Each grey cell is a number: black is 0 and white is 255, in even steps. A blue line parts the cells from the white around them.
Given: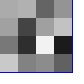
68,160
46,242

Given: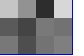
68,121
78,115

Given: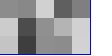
76,144
62,142

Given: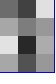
125,152
40,172

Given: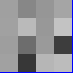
186,152
109,154

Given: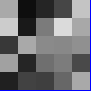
25,123
169,138
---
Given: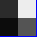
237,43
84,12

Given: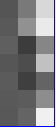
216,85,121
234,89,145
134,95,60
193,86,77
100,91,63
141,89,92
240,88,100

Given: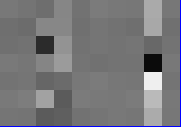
119,120,116,110,134,114,123,120,119,170
112,111,108,135,135,112,117,114,111,168
115,112,114,43,147,114,117,115,117,104
120,121,118,133,155,116,113,115,115,11
116,115,117,102,107,120,123,119,118,239
120,121,125,162,91,123,121,120,123,186
119,117,116,91,95,114,117,120,118,171

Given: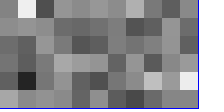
137,131,239,79,149,139,151,140,176,121,94
108,141,148,141,108,104,113,125,83,95,149
96,109,96,150,122,85,94,126,115,128,148
154,116,93,122,168,156,148,99,149,90,136
237,96,36,118,147,97,80,118,139,191,154
135,167,138,146,138,100,143,92,73,106,134

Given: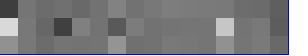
95,62,117,108,112,105,114,130,114,120,125,123,122,121,109,107
93,217,120,103,64,128,115,89,124,114,116,117,117,198,116,121
105,145,120,108,116,115,116,148,112,114,121,119,117,145,117,122

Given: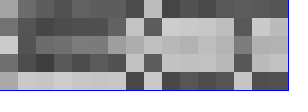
85,164,108,93,81,98,93,93,75,188,69,82,73,88,92,88
187,114,84,70,76,79,79,98,195,92,205,201,199,190,88,202
178,203,83,108,111,124,123,158,173,192,184,178,190,180,124,177
194,111,77,62,88,75,90,82,194,93,194,192,193,185,87,187
81,170,201,197,205,199,197,199,72,201,72,86,77,85,197,79

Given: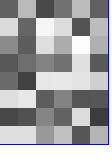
96,96,185,73,113,188
188,219,101,245,220,83
176,139,92,222,172,253
89,87,110,130,113,224
207,105,65,230,231,228
86,222,231,93,131,85
60,72,81,133,98,220
180,223,223,153,193,86

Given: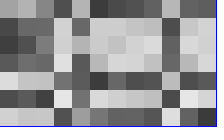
94,163,179,134,79,180,60,74,81,97,183,98
211,72,104,105,210,104,205,205,196,190,77,199
209,63,80,124,208,180,203,194,210,218,97,216
215,89,110,104,224,89,184,214,212,193,103,184
89,220,196,194,114,91,60,103,78,83,188,78
213,77,90,65,230,114,217,207,198,191,75,230
59,209,198,199,81,157,118,98,99,85,222,98

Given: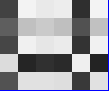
243,66,243,233,237,47
193,94,192,202,191,81
241,70,240,230,235,51
35,220,37,48,42,239
225,82,225,225,222,57
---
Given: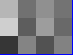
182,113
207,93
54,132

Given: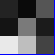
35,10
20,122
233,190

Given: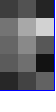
61,82
116,168
102,137

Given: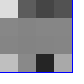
221,92
135,132
133,131

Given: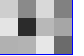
206,138
228,43
177,179

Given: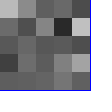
186,139
107,79
88,103

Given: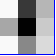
249,56
167,2
249,136

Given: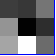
61,55
148,2
165,254
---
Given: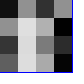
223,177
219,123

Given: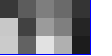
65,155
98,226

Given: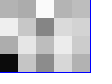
199,133
230,189

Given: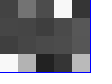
69,62
70,74

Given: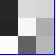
247,174
97,183

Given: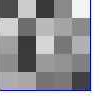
110,186
58,214
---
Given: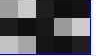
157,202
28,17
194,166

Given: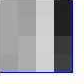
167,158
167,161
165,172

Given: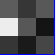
92,54
237,87
54,26

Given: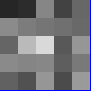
38,44
139,124
101,186

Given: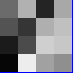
107,177
83,53
27,75

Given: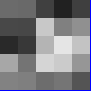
107,105
72,71
41,56

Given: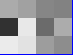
171,161
49,232
235,226
